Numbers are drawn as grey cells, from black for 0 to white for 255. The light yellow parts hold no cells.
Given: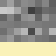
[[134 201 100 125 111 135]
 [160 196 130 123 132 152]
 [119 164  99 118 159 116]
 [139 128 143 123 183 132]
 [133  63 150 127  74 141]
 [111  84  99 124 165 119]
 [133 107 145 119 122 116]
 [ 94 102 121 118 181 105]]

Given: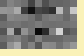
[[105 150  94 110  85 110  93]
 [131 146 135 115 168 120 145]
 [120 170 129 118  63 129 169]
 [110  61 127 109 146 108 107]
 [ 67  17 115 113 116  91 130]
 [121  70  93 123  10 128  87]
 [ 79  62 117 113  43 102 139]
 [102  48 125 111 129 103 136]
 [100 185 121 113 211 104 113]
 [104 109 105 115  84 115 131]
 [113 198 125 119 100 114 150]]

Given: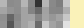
[[182 164 143 146]
 [139 148 102  86]
 [142 141 136 141]
 [181 163 163 163]
 [135 131 164 176]
 [ 50 105 133 106]
 [182 162 164 198]
 [137 135 151 162]
 [126 134 163 149]
 [199 173 199 225]]

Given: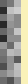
[[100  45 117  41 104  43 150 120 110  79 138 108]
 [121 192 161 148 134 142 107 186 145 147 162  83]
 [183 204 136 137 196 141 193 176  91 192 187 144]]

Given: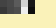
[[ 67  56]
 [ 73  71]
 [ 91  77]
 [209 238]
 [ 24  13]]

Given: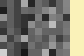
[[ 75  30 144  75  53 150  75 208]
 [ 97  95  95  95 102  66  95  88]
 [ 66  67  67  67  79 101  67  67]
 [167 106  50  50  40 166  50  24]
 [ 37 100  45 142 100  96 114 100]
 [108 108 125 105 128 108  90 100]
 [ 91 133  42 115 100  83 100 172]
 [ 55 155 129 188  98 128 151  39]
 [100 100 118 100  97  64 100 113]
 [133 131  54 116 120 100 138 120]]

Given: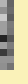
[[180 144 201 158 158  36 157  58 148 144]
 [101 108  93 122 118  87 124 102 147 116]]

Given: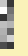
[[199 254  53 190 177 168  77]
 [ 56 114 133 180 102 209  55]]
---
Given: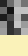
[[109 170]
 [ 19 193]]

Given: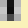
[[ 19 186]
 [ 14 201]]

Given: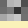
[[180 188]
 [122  50]]

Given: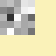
[[192 163]
 [120 181]]

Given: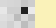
[[214 212]
 [207 207]]

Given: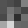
[[ 77  66]
 [116  94]]

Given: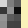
[[126  93]
 [145  13]]

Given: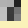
[[175  34]
 [ 59 115]]

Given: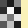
[[ 27 138]
 [250  20]]
